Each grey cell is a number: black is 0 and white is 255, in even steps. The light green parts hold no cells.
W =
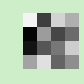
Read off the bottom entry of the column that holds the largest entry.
163
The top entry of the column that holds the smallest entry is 244
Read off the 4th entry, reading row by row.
175
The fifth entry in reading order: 4
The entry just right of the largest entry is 62

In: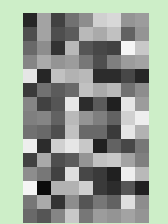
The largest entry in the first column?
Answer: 245
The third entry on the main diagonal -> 51
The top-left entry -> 38
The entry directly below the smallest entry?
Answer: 170
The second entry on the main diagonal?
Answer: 163
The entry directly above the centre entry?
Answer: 44
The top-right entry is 156
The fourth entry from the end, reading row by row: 156
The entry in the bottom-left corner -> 105
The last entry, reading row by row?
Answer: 148
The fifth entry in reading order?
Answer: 141
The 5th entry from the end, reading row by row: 119
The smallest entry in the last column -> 32
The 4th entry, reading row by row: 113
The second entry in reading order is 163
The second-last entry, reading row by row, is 163
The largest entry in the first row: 216
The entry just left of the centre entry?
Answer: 185
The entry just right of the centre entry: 127
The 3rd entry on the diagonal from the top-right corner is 65
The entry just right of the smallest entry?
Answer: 178
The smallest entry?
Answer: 11
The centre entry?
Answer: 148
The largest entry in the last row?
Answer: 200
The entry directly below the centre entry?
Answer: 105
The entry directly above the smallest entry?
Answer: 119
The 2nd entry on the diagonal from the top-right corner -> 98

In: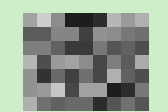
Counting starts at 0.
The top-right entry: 176
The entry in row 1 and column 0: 91
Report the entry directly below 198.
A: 97
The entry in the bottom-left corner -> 176
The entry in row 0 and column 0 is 162
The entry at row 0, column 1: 205
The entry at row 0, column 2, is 140
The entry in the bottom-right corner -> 85
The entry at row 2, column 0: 126
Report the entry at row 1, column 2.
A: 133
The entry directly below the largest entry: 91
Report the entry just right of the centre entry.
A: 71
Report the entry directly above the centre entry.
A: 58
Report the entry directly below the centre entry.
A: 112

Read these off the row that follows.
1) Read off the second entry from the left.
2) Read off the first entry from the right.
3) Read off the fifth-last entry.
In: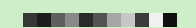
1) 28
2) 16
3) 166

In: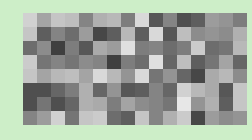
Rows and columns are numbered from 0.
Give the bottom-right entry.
148
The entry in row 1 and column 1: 94
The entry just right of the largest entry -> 148
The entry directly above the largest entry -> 209
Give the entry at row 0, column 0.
209
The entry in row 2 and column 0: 109
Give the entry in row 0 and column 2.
197
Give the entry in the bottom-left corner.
132
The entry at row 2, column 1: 140
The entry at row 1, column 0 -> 197
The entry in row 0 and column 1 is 164
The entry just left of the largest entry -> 117
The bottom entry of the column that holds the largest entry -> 203

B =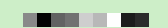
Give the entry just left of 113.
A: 98
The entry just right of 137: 3
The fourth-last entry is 184

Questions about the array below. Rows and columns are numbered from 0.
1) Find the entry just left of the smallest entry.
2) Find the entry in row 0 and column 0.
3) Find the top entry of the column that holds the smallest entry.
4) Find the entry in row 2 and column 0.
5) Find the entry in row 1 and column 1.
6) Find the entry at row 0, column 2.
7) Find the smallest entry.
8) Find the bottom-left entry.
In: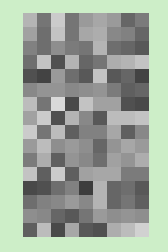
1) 129
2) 180
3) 154
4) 129
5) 110
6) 203
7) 61
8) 95

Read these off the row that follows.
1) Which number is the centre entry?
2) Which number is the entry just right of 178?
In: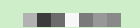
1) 247
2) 60

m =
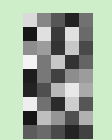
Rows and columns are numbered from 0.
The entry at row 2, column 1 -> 156
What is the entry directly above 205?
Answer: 232
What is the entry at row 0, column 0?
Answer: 218
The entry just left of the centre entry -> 120
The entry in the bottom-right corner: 65
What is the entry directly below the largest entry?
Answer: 29
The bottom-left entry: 92
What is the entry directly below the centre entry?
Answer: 184
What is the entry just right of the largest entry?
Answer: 120
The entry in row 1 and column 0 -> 22
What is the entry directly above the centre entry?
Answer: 199
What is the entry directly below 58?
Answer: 51
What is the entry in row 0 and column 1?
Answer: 134
